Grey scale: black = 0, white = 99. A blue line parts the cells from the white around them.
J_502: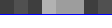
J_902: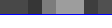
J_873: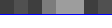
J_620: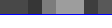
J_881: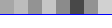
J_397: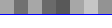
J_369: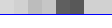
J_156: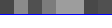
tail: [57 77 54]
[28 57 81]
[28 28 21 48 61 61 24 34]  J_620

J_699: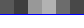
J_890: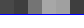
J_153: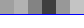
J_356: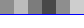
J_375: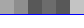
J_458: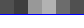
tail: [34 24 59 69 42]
[28]
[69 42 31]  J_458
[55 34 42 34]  J_375
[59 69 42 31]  J_458

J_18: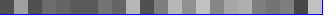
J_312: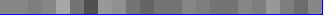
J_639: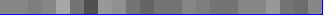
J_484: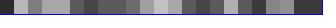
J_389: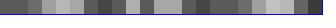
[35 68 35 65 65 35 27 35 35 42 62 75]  J_389
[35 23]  J_484
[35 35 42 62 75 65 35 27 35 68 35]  J_484
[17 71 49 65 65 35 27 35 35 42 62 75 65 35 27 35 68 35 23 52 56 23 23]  J_484

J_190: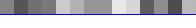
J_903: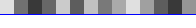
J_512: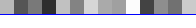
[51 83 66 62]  J_512
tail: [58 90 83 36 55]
[30 72]
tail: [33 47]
[18 75 51 83 66 62 98 26 55 44 79]

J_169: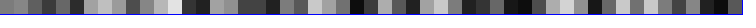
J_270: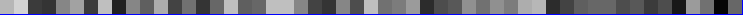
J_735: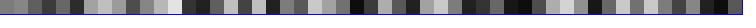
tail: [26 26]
[13 48 34 78 63 44  5 23 67 34 13 63 78 48 13 20 40  9  5 30 67 82 56  9
 40 78 44 78 48 26 52 13  5 34]
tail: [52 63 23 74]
[13 52 37 67 26 44 20 40 74 37 40 74 74 52 26 20 52 30 74 44 48 60 17 30
 34 56 44 56 48 67 71 17 26 37 40 40 30 34 23 30  9 60 44  2 40]
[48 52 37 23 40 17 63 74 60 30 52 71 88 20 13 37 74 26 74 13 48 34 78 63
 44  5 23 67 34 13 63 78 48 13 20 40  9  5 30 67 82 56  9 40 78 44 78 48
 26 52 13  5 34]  J_735

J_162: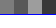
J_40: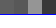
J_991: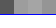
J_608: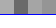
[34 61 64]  J_991
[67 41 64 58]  J_608
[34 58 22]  J_40
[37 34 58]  J_40
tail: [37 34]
[58 22]

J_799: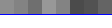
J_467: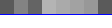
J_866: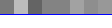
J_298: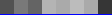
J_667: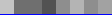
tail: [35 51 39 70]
[66 63 59 35]
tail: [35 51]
[39 70 66 63 59 35]
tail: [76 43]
[43 32 55 70 55 63]
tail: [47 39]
[70 66 73 66 21]
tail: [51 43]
[59 51 29 32 39]

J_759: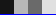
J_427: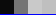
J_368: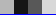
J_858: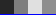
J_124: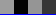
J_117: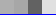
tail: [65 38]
[87]
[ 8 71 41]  J_759
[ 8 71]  J_759

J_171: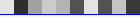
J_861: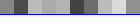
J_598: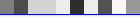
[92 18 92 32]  J_598
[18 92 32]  J_598
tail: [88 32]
[76 22]
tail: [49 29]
[82 82 92 18 92 32 96 59]

